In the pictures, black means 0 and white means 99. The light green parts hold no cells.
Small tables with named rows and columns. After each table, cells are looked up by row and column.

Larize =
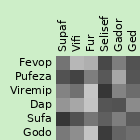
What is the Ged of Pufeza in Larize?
33
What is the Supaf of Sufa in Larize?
21
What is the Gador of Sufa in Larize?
49
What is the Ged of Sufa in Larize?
35
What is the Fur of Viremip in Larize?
77
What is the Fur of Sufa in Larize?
46
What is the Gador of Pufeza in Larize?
65
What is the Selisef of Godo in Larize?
23
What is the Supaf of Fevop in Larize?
45
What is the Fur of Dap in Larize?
76
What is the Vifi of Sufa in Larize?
32
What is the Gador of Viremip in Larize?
51
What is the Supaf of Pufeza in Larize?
32
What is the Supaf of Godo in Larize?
47
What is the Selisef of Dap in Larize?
33
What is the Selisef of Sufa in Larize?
37
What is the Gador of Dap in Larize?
32
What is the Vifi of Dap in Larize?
65
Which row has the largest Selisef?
Sufa

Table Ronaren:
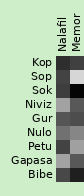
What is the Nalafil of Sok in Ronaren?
24
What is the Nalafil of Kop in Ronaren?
18
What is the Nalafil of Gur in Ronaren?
33
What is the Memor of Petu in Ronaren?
62
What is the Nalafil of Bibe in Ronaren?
28
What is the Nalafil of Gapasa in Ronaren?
63
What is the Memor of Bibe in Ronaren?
12
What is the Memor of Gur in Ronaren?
30

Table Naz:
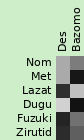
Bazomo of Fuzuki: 44
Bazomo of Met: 9
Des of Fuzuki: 14
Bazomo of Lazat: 74
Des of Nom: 66
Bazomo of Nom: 48
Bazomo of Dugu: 7
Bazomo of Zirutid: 37
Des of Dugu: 81
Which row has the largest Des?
Dugu

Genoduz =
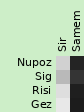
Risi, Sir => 86
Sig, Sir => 72
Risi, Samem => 12
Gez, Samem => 11
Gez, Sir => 90
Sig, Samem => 20
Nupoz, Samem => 14
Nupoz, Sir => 81

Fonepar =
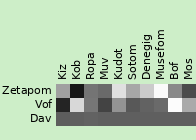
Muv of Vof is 26
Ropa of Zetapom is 45
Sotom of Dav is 37
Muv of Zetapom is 41
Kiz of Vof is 14
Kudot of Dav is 37
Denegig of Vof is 38
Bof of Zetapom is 53
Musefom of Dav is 37
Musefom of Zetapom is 97
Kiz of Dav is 36
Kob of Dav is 37
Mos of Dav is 37
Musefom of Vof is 41
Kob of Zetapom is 9
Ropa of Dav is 38
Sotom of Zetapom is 65
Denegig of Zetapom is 79

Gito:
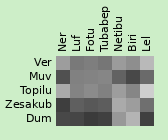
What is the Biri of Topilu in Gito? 52
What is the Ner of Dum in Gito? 28
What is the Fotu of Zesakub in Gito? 34
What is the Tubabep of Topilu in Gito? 50
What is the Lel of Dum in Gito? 25
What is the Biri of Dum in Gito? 70
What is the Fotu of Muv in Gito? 51
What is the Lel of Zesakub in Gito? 43
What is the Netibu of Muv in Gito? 38

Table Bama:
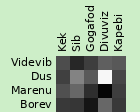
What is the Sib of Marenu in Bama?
40
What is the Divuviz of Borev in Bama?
40
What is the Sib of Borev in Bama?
21
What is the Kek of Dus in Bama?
25
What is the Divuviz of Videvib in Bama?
37
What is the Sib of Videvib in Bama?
15
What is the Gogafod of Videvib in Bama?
24
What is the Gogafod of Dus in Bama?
35
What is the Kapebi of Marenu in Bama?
24
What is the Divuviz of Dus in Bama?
96
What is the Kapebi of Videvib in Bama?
34
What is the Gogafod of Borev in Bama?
8
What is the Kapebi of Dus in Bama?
27
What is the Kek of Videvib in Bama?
30

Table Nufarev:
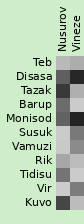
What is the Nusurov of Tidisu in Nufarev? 45
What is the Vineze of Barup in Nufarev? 79
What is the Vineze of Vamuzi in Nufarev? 54
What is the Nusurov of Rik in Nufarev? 65
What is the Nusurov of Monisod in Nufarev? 38
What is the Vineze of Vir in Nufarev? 48
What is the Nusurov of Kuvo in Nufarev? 27
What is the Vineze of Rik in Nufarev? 73
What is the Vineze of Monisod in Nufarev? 14
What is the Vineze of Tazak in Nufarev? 68
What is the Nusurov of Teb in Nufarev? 72
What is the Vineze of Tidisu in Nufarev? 79
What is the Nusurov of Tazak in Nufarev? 22
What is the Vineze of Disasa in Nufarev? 15
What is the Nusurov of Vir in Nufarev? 79
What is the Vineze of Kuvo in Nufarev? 73

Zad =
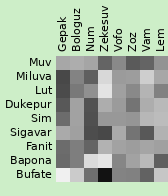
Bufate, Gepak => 93
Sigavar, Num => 30
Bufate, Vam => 38
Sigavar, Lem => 69
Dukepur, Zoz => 45
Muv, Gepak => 65
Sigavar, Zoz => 45
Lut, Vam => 70
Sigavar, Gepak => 66
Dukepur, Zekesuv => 67

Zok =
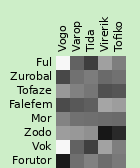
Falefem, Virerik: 64
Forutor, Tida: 50
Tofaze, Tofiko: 33
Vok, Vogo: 96
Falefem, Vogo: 29
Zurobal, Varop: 44

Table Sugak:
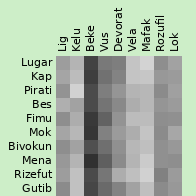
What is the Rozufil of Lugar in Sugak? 55
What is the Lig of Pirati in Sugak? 57
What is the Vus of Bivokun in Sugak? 43
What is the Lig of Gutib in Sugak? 54
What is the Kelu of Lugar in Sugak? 70
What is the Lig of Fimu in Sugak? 55
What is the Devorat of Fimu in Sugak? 57
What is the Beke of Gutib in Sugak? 27
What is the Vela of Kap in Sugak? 76
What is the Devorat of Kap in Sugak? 51
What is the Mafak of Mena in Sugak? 79
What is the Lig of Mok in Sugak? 64
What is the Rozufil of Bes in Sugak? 58

